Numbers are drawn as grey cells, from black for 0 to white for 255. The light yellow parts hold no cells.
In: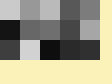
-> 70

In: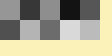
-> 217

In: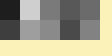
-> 74

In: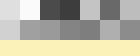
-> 175

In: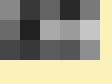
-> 155

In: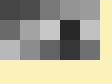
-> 40

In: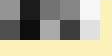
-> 61

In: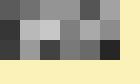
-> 169

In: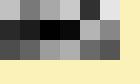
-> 180
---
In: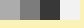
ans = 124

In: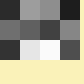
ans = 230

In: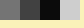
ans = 65

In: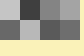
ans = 184

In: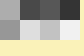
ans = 222

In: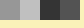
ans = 192

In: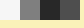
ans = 127

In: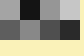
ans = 136

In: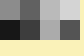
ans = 61

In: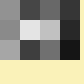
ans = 62
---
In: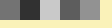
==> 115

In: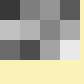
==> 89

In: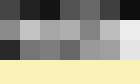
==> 34

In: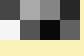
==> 70

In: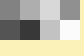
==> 130

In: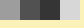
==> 157

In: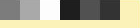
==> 81

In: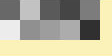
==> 90

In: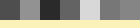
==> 99
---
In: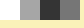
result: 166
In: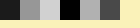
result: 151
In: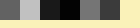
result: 193
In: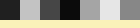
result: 195
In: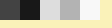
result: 24
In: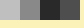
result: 137
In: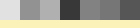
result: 146
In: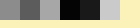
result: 92
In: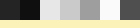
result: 15
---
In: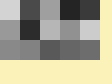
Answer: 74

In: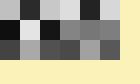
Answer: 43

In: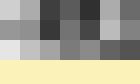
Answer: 172

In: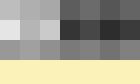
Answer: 175

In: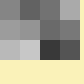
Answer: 98

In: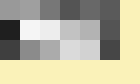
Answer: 159

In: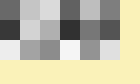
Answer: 197

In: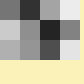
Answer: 50
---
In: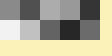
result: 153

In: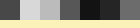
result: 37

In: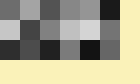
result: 149

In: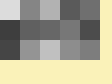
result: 90

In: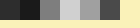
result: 160

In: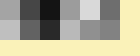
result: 217

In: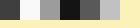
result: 89
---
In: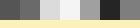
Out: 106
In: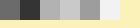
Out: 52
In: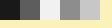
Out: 93
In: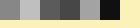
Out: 191
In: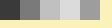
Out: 122
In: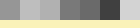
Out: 190
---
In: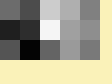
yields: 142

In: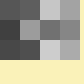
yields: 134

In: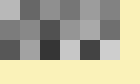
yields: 111

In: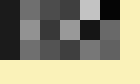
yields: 105

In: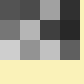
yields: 40

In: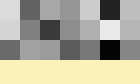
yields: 182
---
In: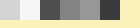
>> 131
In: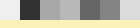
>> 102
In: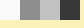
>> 142
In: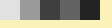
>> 63
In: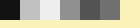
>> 144
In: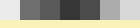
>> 75
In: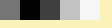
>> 63
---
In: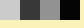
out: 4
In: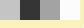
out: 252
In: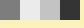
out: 52
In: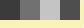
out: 78
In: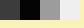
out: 239
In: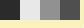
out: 79
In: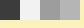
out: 181
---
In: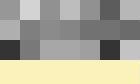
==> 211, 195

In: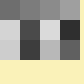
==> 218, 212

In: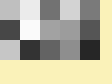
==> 250, 235

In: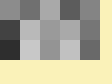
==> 200, 193

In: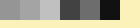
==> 192, 164

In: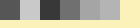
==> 201, 180

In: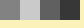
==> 202, 130

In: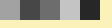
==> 196, 162
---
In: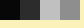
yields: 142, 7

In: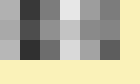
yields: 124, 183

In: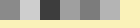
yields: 180, 138

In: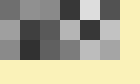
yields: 82, 138

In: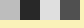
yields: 80, 189

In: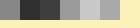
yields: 169, 135

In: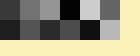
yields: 100, 31

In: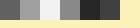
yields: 64, 97

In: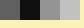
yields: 193, 96
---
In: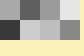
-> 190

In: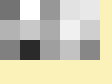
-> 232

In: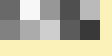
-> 186

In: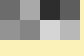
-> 169

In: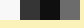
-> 53

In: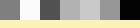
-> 178

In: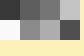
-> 173

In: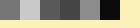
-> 118

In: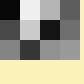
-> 180

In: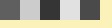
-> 95
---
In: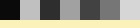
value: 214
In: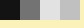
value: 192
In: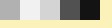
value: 19
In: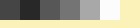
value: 252
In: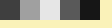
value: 22
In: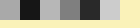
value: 204
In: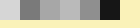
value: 22
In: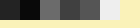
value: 238
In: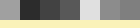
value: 127
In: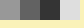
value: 222
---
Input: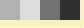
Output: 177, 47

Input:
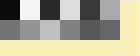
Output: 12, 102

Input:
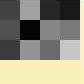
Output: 66, 199

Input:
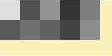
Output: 222, 141

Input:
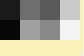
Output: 26, 244

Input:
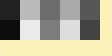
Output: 33, 66

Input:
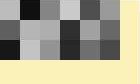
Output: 188, 73

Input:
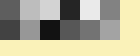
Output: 94, 163

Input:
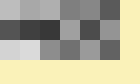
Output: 189, 98
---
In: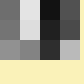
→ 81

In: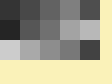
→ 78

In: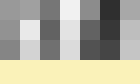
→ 168

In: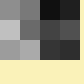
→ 31

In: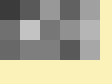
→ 160

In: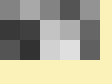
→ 147

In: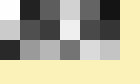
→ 20
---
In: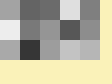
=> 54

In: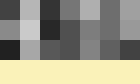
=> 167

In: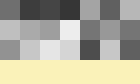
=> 199

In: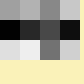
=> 238

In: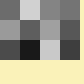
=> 25

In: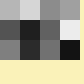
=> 43

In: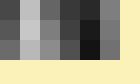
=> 184

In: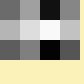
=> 127

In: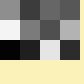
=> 31

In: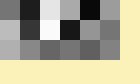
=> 136
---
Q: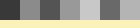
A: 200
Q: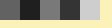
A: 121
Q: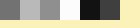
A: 252
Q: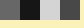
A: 22
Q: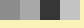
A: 169
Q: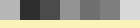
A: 111
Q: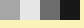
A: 230
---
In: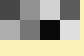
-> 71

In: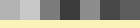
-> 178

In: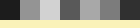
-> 28

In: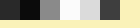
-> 41

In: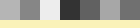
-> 181

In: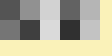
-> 84

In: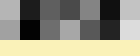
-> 181

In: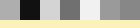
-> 174
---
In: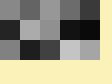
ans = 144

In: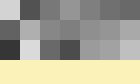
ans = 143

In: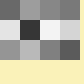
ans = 54

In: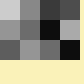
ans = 108

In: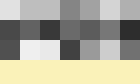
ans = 92

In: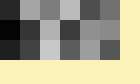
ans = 60

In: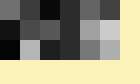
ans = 44
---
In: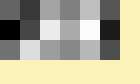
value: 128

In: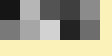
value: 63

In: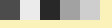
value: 162

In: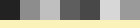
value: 94

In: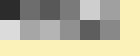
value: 122

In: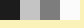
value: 251

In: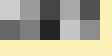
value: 168

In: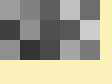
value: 192
